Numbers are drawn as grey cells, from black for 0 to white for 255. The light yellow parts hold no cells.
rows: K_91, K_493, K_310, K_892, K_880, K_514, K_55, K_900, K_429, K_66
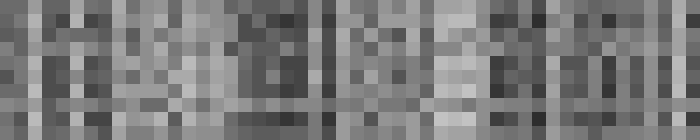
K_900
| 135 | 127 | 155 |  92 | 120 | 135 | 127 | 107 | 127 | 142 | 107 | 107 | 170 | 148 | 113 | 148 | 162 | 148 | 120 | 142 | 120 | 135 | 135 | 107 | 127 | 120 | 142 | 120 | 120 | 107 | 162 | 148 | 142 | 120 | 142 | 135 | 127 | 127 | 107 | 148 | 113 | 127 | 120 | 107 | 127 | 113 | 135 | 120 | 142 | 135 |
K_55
| 107 | 107 | 186 |  77 |  77 | 178 |  69 |  84 | 162 | 155 | 155 | 155 | 120 | 186 | 148 | 170 | 148 | 100 |  84 |  84 |  61 |  69 | 142 |  61 | 148 | 135 | 127 | 142 | 127 | 135 | 100 | 186 | 178 | 194 | 162 |  53 |  77 | 113 |  61 | 162 |  92 |  84 | 127 |  53 | 127 |  84 | 142 |  77 | 186 |  69 |

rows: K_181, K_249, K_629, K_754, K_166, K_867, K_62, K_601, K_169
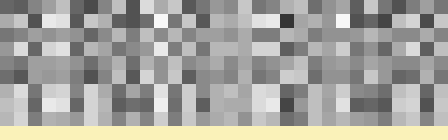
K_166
| 132 | 118 | 159 | 159 | 165 | 146 | 110 | 146 | 177 | 110 | 177 | 146 | 191 | 138 | 152 | 171 | 138 | 165 | 132 | 146 | 165 | 191 | 125 | 152 | 159 | 138 | 165 | 152 | 138 | 138 | 165 | 138 |
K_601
| 191 | 205 | 102 | 233 | 225 | 102 | 212 | 183 |  94 | 110 | 102 | 239 | 110 | 205 |  94 | 177 | 171 | 171 | 219 | 233 |  69 | 152 | 191 | 159 | 225 |  94 | 102 |  88 | 205 | 212 |  82 | 199 |
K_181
| 102 |  94 | 132 | 159 | 191 | 102 |  75 | 132 | 191 |  82 | 219 | 171 | 199 |  88 | 118 | 152 | 138 | 199 | 118 | 132 | 177 | 191 | 110 | 146 | 165 |  94 | 199 | 118 |  82 | 125 | 159 | 118 |
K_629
| 118 | 132 | 159 | 146 | 159 | 146 | 102 | 138 | 183 | 125 | 191 | 138 | 183 | 132 | 159 | 159 | 146 | 171 | 125 | 125 | 183 | 171 | 125 | 146 | 146 | 152 | 183 | 159 | 138 | 138 | 171 | 132 |

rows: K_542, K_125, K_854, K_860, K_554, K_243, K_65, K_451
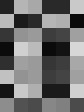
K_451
| 141 |  82 |  75 | 135 | 128 |  75 |
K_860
|  11 | 208 | 187 |  11 |  19 | 215 |
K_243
| 193 | 147 | 154 |  61 |  68 | 160 |
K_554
|  47 | 160 | 154 |  54 |  61 | 168 |
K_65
|  19 | 201 | 175 |  26 |  26 | 208 |

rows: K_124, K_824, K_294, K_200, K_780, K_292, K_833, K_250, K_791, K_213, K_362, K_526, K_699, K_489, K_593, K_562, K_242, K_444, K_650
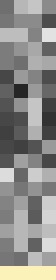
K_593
| 131 | 160 |  97 | 205 |
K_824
| 118 | 139 | 139 |  77 |

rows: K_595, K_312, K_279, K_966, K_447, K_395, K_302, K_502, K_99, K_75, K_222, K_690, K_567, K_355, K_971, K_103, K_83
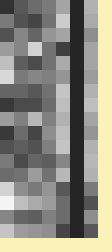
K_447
| 190 |  94 |  75 | 114 | 170 |  37 | 164 |
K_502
|  57 |  75 |  75 | 108 | 190 |  37 | 190 |
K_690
| 122 |  75 | 101 |  94 | 134 |  37 | 183 |
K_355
| 210 | 142 | 122 | 149 |  88 |  37 | 122 |

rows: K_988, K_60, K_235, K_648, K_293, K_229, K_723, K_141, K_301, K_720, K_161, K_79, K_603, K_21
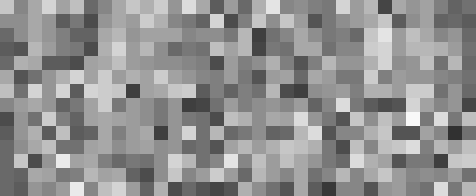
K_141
| 134 | 156 | 168 | 149 |  99 | 120 | 162 | 204 | 120 | 156 | 142 | 120 | 149 |  63 |  69 | 113 | 156 | 127 | 142 | 149 | 134 | 156 |  99 | 134 | 220 | 120 |  92 |  76 |  84 | 212 | 162 | 134 | 149 |  69 |
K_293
| 105 | 176 | 168 |  92 |  92 |  76 | 162 | 168 | 191 | 156 | 149 | 142 | 142 | 134 | 127 |  76 | 156 | 127 | 142 | 176 | 127 |  84 | 127 | 183 | 149 | 149 | 176 | 212 | 142 | 149 | 191 | 113 | 183 | 105 |

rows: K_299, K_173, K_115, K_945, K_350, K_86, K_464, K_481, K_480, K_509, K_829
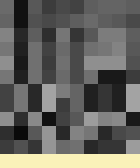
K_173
| 100 |  17 |  81 |  73 |  81 |  94 | 106 |  94 |  88 |  73 |
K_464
|  66 | 118 |  40 | 163 | 124 | 100 |  32 |  53 |  32 | 163 |
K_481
|  66 | 118 |  40 | 163 |  60 | 100 |  32 |  53 |  32 | 163 |

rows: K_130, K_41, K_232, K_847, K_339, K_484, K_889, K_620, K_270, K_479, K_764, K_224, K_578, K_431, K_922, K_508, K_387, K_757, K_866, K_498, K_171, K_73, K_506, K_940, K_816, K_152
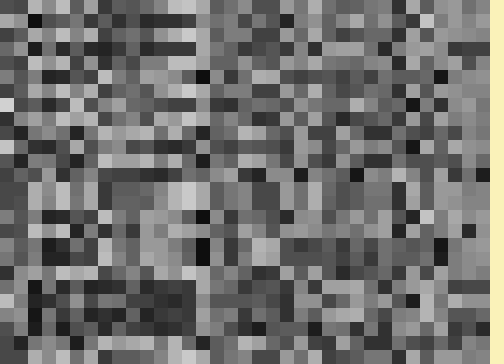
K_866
| 118 |  85 | 125 |  36 |  36 |  72 |  65 | 188 | 132 |  98 | 168 | 153 | 139 |  98 |  14 | 145 |  57 | 125 | 174 | 160 |  79 |  79 |  79 |  85 |  65 |  92 |  57 | 112 |  92 |  92 | 112 |  29 | 125 | 139 | 145 |
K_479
|  72 |  36 | 118 | 139 | 112 |  36 | 118 | 180 | 153 | 168 | 180 | 112 | 174 | 104 |  36 |  98 | 112 | 180 | 160 | 104 |  79 | 153 |  65 |  65 | 160 | 104 |  49 |  49 | 112 |  79 |  65 | 104 |  72 | 132 | 118 |
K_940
|  79 | 125 |  29 | 104 |  29 |  79 |  92 |  42 |  98 |  65 |  57 |  42 |  49 |  65 | 145 | 125 |  79 |  49 |  29 |  85 |  92 |  92 |  29 | 118 | 112 |  49 | 118 |  49 | 139 | 153 | 104 | 160 |  57 |  79 |  42 |
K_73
| 188 | 125 |  36 |  49 |  79 | 145 |  72 | 118 | 112 |  65 |  65 |  49 |  42 |  57 | 139 |  85 |  85 |  85 |  92 |  72 |  49 | 145 | 145 |  72 | 104 | 153 | 125 | 153 |  85 |  29 | 180 | 118 | 174 | 145 | 145 |

